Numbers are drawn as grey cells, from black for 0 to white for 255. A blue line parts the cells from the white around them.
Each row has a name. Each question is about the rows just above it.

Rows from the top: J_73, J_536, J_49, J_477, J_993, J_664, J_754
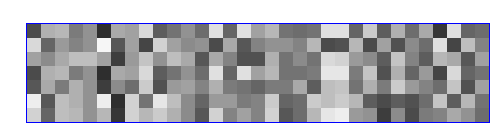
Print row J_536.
[217 101 154 131 146 246  87 161  69 210 161 139 146  75 169  87 131 146
 146 131 183  75  81 183  75 161  81 139 109 224  69 190 131]
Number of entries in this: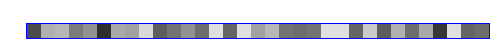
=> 33
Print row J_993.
[ 87 169 123 176 146  61 139 109 203  81 154 161 131 176 123 115 101 123
 123 169  93 190 196 115 176 123 203 154 131 109 196  81 161]

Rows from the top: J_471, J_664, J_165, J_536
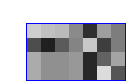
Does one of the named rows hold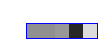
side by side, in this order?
yes
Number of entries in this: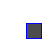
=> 1
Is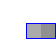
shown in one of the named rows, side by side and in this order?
yes
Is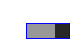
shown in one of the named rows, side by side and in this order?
no

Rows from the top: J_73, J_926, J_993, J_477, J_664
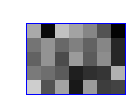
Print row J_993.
[ 98 147  75 155  91 141  39]
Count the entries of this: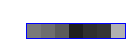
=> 7
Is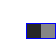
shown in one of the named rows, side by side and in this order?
no
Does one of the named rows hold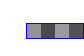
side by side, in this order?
no
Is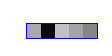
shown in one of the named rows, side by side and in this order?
yes
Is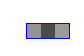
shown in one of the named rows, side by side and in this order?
yes

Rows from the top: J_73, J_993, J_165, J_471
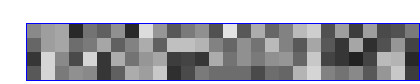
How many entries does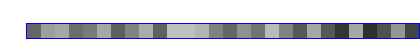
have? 28
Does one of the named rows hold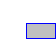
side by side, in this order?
yes
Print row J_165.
[ 54 213 137  74 213  54 172 115 150 166  61  68  54 172 115 144 122 144
 150 102 200  68  54  34  68 186 180  41]
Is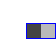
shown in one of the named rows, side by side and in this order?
yes
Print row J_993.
[102 158 166 109 122 166  96 130 172  96 192 192 180 130 102 144 115 186
 130  88 166  88  54 166  47  81 150  68]
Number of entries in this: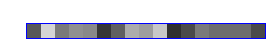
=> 17

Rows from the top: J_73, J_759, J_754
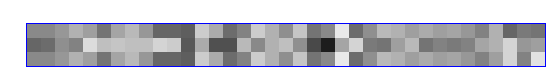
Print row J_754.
[137 137 151 177 159 116 165 185 151 102 102  94 204 171 108 130 204 177
 143 197 116 137 233 108 143 185 177 159 171 159 165 151 130 159 212 130
 226]
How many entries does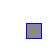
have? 1
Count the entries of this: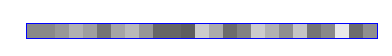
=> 25

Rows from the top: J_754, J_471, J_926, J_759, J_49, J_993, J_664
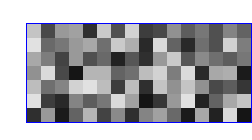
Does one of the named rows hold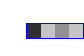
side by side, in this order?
yes
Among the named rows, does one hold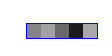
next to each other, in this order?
yes
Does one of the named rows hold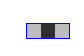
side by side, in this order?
no
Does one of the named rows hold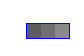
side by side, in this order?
no
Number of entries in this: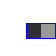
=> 2

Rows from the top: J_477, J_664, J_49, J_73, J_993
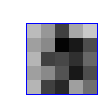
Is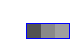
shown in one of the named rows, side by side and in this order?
no
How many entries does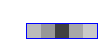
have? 5
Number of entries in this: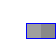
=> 2
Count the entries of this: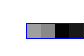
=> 4
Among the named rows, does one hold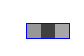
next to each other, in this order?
yes
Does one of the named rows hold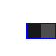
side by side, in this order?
yes

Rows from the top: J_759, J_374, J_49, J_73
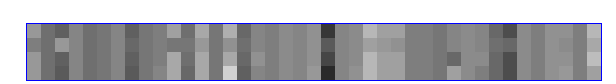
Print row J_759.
[152 111  96 133 111 118 133  96 118 126 160 111 168 118 175 104 133 126
 139 133 145  55 133 139 183 160 160 126 126 118 133 139 133 104  77 139
 126 145 145 126 183]
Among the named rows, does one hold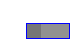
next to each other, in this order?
no
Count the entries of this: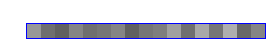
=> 17
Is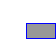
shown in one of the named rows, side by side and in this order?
no
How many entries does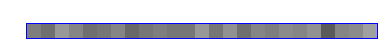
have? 25

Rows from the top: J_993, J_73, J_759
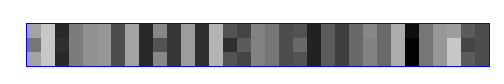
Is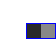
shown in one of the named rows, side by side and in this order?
yes
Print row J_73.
[118 200  47 124 144 151  77 164  41  83  55 157  47 180  47  91 130 118
  77 105  34  91  62 105 130 105 172   2 118 151 200  69  77]
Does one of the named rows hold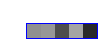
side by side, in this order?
yes
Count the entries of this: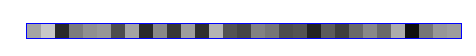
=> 31
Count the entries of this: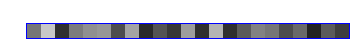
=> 23

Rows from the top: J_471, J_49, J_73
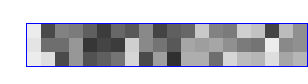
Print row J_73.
[236 222  74 151  82  95 116 214  74 158  48 174 174 110 214 188 182 222
 166 182]
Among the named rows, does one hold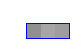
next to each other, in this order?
no

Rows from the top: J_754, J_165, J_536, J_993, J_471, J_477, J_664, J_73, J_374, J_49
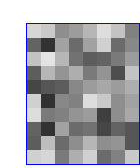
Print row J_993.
[ 93 182 148 174 122 148  78 195]
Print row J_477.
[208  50 136 129 221 201 142 162]

